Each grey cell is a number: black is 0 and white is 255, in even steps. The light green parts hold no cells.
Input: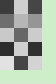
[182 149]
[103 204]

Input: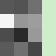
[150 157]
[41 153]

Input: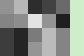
[141 227]
[37 123]

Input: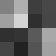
[212 47]
[52 90]

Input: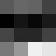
[21 8]
[39 39]

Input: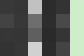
[56 110]
[53 95]

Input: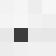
[246 241]
[60 232]
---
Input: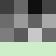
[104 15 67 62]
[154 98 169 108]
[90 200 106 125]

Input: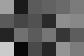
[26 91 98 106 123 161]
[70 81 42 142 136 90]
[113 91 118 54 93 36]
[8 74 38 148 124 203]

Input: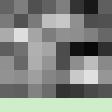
[126 80 97 127 51 24 95 100]
[82 122 190 199 144 78 81 122]
[222 165 125 144 142 128 103 171]
[113 176 165 76 18 8 47 94]
[104 174 148 77 142 188 137 144]
[141 159 133 123 201 224 150 146]
[95 130 108 51 56 73 83 98]

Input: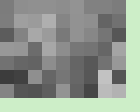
[142 144 144 141 147 129 129 124 124]
[159 155 175 133 146 143 100 113 125]
[131 168 155 121 146 135 117 86 92]
[150 108 167 141 119 116 102 164 152]
[102 99 141 121 101 88 114 152 114]
[65 143 102 118 103 87 194 84 60]
[85 82 94 147 99 70 187 178 132]

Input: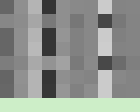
[143 180 52 143 137 136 203 132 133 102]
[140 166 121 143 119 136 70 120 132 135]
[143 180 53 149 129 136 203 128 132 102]
[143 185 53 143 129 136 205 131 132 102]
[134 169 147 162 122 138 72 108 127 125]
[145 180 53 143 135 132 203 136 132 101]
[143 180 55 150 129 141 203 131 132 103]

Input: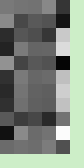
[116 114 136 53 121]
[72 89 83 20 138]
[86 78 54 201 44]
[123 101 102 219 35]
[68 88 82 5 146]
[122 103 107 191 49]
[116 98 95 206 41]
[112 96 93 193 48]
[60 71 41 115 89]
[138 107 115 252 17]
[113 109 124 80 107]

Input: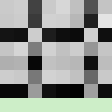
[206 66 202 215 192 82 196 202]
[204 58 209 207 183 32 228 200]
[17 205 29 14 11 207 15 20]
[213 125 209 193 205 150 197 197]
[178 7 193 188 183 15 189 175]
[201 120 210 206 193 103 201 205]
[8 155 16 6 1 160 13 8]
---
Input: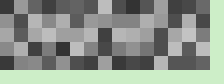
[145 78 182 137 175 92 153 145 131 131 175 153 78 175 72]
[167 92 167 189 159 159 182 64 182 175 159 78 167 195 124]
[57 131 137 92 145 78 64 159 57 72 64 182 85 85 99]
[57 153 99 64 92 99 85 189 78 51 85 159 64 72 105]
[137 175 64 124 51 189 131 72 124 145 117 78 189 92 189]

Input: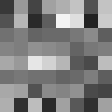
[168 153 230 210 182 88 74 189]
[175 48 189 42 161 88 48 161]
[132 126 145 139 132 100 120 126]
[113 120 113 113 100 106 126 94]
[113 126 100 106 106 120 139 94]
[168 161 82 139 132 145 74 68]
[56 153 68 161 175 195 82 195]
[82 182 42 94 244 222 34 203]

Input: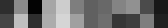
[69 191 46 172 213 160 96 110 54 62 126 32]
[46 139 3 166 205 126 96 104 132 145 75 24]

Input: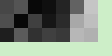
[78 8 64 22 43 168 190]
[30 91 49 64 57 183 176]
[71 84 8 15 36 98 197]

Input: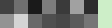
[147 212 105 79 71 91 117]
[65 111 26 125 58 161 44]

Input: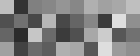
[101 43 198 107 59 80 168 204 87 113]
[191 51 128 135 149 135 176 161 168 191]
[161 66 107 93 176 168 87 222 155 143]
[80 113 72 183 72 101 135 59 222 143]

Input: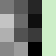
[176 82 58]
[120 88 38]
[196 107 15]
[135 156 1]

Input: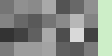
[123 156 156 163 96 89 123]
[117 144 138 169 83 104 144]
[51 65 96 169 77 217 65]
[131 104 89 117 138 183 131]

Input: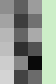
[183 101 170]
[142 95 156]
[163 61 113]
[212 67 107]
[190 47 82]
[205 135 9]
